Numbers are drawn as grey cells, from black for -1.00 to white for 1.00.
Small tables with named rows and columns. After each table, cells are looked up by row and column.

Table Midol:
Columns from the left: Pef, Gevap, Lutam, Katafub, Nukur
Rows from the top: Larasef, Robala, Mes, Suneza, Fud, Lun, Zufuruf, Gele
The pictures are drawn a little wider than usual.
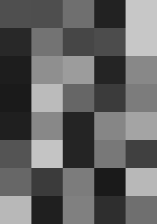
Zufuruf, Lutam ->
-0.03
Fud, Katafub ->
0.05
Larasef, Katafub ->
-0.73
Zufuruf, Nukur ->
0.44
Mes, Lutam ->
0.22
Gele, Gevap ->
-0.76
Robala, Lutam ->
-0.45

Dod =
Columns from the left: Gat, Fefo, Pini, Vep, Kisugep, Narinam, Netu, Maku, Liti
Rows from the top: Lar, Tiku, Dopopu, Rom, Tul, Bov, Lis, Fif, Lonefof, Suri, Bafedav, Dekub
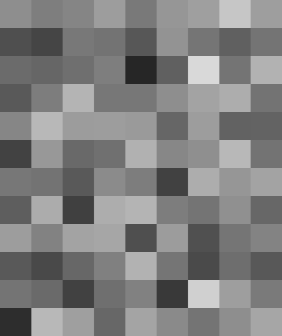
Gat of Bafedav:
-0.09
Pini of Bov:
-0.18
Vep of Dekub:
-0.19
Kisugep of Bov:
0.39
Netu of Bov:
0.12
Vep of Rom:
-0.07
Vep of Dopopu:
-0.01
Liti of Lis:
0.28
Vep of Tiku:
-0.10
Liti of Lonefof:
0.03

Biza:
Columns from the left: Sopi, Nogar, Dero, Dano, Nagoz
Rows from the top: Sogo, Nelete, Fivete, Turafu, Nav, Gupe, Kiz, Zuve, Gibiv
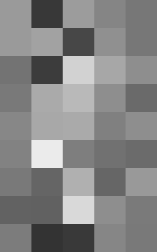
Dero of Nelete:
-0.44
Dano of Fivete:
0.31
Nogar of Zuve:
-0.24
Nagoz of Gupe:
-0.16
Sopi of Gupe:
0.02
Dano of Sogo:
0.04
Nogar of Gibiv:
-0.60
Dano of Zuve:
0.11
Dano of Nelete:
0.13
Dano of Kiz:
-0.20
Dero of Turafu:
0.45
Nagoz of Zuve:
-0.04
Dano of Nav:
0.00
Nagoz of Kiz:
0.20
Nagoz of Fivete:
0.11
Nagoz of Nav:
0.11
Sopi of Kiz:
-0.05
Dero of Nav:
0.33

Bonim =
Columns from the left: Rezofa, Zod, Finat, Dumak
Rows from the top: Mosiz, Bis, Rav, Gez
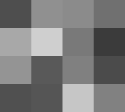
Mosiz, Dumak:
-0.12
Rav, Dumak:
-0.41
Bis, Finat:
-0.05
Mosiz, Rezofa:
-0.39
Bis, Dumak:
-0.54
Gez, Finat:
0.55
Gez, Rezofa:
-0.37
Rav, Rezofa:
0.16

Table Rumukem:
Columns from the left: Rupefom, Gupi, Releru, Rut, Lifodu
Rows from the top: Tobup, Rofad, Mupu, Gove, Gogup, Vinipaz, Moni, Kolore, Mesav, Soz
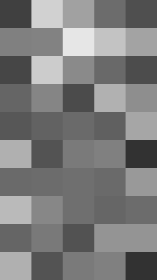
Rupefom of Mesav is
-0.21
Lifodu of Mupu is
-0.40
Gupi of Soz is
-0.35
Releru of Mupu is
0.08
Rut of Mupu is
-0.18
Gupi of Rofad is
0.02
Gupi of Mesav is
-0.05
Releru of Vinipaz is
-0.04
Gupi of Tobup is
0.64
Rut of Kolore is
-0.20
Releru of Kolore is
-0.13
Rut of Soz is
0.00
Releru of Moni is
-0.13
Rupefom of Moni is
-0.17
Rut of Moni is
-0.17
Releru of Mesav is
-0.36
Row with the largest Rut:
Rofad

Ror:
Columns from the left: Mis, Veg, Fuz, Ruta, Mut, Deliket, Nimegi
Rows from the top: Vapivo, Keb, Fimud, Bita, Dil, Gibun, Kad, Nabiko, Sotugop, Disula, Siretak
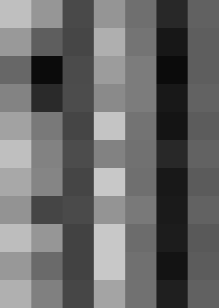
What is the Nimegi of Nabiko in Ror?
-0.23
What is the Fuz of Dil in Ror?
-0.46
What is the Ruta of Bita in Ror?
0.08
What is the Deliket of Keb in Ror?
-0.82
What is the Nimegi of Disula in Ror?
-0.28
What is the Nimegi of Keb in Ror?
-0.26
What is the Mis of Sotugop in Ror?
0.48
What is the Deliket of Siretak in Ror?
-0.76
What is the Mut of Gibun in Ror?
-0.11
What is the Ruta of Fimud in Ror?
0.22
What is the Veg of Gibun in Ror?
0.02
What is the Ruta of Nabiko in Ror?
0.16
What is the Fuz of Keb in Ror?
-0.45
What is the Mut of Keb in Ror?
-0.09
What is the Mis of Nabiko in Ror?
0.15
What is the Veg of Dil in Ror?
-0.05
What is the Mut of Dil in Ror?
-0.10
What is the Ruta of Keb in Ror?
0.37

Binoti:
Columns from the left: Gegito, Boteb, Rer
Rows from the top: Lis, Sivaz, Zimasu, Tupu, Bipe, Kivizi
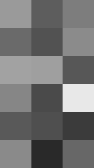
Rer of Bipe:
-0.54
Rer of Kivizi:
-0.19
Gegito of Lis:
0.21
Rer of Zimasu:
-0.32
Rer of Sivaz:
0.09
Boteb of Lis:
-0.27
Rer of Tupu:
0.82
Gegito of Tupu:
0.05
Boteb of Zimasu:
0.25
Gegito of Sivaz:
-0.17
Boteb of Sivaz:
-0.36

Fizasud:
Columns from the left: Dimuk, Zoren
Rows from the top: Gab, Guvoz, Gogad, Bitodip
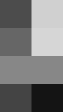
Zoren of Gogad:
0.06
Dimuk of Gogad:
0.06
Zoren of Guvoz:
0.68
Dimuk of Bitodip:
-0.47
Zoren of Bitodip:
-0.84
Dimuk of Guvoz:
-0.20
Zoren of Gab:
0.63
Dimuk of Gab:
-0.40

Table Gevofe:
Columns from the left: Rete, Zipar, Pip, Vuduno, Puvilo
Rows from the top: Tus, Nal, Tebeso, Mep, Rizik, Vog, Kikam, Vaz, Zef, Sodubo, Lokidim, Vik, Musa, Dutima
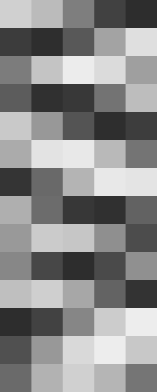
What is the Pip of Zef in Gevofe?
0.55
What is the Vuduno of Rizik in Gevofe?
-0.64
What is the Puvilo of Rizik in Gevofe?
-0.52
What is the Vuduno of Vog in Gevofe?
0.45
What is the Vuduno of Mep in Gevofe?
-0.10
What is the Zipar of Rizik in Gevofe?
0.19
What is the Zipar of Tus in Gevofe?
0.47
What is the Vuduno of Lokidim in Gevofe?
-0.22
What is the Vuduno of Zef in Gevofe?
0.12
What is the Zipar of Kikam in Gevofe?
-0.18
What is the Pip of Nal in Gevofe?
-0.31
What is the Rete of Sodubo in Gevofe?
0.06
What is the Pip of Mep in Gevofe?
-0.56
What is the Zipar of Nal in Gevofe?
-0.64

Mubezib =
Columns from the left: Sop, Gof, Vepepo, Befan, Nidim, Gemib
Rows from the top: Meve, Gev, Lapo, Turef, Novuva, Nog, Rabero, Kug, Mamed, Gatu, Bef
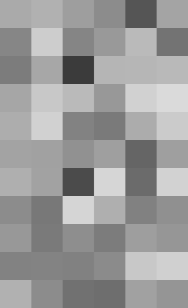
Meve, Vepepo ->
0.24
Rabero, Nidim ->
-0.16
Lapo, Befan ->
0.42
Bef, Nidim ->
0.26
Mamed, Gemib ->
0.18
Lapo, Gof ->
0.31
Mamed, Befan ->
-0.03
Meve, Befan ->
0.10
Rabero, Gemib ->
0.65
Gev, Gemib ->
-0.10
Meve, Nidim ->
-0.33
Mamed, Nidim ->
0.24
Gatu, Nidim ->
0.57
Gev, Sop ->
0.05
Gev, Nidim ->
0.46
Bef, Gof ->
0.10
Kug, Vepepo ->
0.67
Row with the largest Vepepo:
Kug

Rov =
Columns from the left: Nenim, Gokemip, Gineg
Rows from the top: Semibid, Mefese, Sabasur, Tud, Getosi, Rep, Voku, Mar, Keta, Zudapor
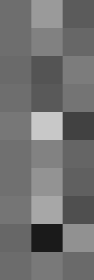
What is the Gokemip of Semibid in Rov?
0.21
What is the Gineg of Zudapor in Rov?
-0.17
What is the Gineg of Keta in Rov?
0.14
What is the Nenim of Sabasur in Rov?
-0.17
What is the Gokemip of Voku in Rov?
0.15
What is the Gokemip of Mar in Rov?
0.31
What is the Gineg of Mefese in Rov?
-0.19
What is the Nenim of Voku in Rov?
-0.12
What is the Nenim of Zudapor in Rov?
-0.15
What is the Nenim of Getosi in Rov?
-0.07
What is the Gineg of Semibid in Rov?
-0.29
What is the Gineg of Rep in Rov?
-0.21
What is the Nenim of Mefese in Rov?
-0.14
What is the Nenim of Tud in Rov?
-0.14
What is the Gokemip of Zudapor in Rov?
-0.05
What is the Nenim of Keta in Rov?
-0.19
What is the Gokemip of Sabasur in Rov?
-0.34
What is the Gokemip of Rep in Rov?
0.02
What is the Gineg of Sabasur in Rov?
-0.03

